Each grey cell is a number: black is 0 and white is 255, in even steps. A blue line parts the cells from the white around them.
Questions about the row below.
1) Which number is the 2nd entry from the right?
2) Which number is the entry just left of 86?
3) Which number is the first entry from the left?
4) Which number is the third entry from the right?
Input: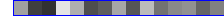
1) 101
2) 167
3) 161
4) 145

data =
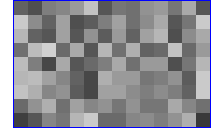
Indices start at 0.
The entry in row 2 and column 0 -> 182
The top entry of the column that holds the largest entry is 126
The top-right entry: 86
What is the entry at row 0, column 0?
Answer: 98
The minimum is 57
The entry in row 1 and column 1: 140
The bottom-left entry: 63
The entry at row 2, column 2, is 86
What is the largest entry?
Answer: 209
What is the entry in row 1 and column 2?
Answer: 98
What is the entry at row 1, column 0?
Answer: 202
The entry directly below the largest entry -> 71
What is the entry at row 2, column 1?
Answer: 98
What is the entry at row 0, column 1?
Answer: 79

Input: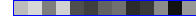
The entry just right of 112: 43
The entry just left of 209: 126

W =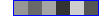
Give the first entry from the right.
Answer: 85
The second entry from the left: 105
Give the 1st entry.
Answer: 150

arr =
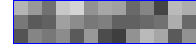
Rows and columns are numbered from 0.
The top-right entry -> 173
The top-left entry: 180
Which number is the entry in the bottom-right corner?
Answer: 146
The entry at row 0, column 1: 152
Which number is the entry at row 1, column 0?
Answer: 120
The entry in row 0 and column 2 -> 113
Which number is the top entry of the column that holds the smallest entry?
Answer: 160
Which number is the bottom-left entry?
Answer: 84
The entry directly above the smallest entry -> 97
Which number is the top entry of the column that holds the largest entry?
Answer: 212
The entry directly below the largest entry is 140
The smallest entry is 62

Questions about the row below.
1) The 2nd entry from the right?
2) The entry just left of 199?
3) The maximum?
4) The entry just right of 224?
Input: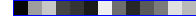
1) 224
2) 157
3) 239
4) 185

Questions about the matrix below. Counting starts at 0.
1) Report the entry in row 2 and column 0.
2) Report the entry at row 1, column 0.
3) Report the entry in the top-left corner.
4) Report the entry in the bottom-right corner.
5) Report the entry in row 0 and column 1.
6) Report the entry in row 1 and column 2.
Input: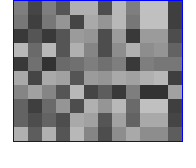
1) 57
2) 119
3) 126
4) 93
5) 69
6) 119

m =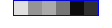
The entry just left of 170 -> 148
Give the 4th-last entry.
170
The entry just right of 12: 48

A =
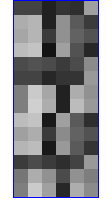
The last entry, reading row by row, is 139
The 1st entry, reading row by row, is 67
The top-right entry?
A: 160
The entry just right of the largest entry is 173
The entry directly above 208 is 202
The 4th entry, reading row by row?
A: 52
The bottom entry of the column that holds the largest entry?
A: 202
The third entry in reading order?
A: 33
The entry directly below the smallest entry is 75
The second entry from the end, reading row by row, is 173
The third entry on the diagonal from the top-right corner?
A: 145
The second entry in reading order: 67
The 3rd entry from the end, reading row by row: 39
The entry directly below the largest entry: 195
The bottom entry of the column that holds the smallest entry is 160
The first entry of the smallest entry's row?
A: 188
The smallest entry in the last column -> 39
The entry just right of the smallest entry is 160

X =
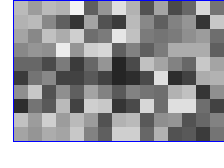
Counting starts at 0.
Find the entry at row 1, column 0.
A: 178
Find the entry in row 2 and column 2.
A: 193
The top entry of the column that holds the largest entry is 243
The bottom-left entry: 164
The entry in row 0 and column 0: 186
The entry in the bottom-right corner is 116
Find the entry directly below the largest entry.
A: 53
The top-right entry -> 116
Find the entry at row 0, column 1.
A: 156
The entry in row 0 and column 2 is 186
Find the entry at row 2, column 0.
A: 164
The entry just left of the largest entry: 178
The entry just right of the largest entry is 95
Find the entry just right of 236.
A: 149

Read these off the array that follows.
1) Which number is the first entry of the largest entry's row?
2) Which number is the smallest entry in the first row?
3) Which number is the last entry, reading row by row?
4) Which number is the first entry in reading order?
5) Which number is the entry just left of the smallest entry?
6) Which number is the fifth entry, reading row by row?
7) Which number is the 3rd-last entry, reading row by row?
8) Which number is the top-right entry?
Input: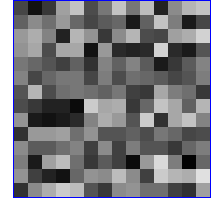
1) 147
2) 18
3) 160
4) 70
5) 125
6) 195
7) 64
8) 195
